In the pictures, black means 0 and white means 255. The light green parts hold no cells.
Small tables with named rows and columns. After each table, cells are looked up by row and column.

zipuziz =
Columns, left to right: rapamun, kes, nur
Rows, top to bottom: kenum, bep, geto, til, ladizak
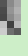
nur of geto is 165
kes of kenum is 138
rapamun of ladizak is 204
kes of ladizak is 110
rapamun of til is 193
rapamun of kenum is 84
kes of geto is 138
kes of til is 64

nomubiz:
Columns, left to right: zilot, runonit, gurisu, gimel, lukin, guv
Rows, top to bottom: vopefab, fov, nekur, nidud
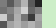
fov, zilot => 113
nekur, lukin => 59
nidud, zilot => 86
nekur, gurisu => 175
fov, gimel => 209
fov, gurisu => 167
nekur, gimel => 117
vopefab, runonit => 89
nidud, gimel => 158
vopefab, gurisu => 133
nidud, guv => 156
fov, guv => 128
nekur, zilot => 205
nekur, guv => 166
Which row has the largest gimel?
fov

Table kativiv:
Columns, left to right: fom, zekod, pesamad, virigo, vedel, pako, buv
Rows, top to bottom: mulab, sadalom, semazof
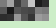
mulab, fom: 123
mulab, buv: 46
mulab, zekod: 163
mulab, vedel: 196
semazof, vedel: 53
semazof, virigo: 84
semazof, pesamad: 151
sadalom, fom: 86
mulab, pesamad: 61
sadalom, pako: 128
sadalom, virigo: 74
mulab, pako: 28
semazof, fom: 45
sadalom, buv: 121
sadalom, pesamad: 85
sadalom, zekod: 25

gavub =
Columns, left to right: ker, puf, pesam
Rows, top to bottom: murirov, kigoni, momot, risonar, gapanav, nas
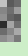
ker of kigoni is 134
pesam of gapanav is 169
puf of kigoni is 111
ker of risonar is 45
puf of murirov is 90
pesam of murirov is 106

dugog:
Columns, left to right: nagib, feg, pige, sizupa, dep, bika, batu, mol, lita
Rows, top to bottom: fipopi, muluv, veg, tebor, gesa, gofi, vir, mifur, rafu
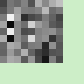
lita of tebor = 78
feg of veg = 242
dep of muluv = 121
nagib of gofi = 174
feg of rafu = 169
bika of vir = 127
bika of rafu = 71

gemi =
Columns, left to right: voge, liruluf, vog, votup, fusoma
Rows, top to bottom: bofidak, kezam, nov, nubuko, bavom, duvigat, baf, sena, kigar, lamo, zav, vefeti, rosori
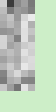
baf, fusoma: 212
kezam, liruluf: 123
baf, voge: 211
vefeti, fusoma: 131
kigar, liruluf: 180
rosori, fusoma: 181
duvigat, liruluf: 175
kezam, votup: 148
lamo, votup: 231
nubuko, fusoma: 176
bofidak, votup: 159
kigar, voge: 161
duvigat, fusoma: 180
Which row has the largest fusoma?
nov

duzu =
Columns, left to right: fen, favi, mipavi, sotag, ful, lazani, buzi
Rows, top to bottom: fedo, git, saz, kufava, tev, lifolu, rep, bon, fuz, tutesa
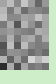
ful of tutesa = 119
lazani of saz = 193
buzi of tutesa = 113
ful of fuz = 213
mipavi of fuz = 158
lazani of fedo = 103
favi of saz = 137
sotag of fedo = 197

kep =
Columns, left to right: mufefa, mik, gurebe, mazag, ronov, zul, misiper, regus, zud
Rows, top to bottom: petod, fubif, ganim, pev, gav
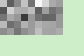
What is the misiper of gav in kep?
165
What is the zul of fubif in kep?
96
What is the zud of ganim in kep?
152
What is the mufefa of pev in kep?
186
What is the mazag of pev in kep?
177
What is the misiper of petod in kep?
214
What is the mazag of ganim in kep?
58
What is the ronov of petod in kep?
115
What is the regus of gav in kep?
163
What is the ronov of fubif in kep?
189
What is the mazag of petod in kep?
195
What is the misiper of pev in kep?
168
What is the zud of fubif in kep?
130
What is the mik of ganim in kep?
168
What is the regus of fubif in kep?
114
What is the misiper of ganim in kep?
99
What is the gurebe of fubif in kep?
174
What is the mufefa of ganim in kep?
118
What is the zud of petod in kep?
158
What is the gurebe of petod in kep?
138

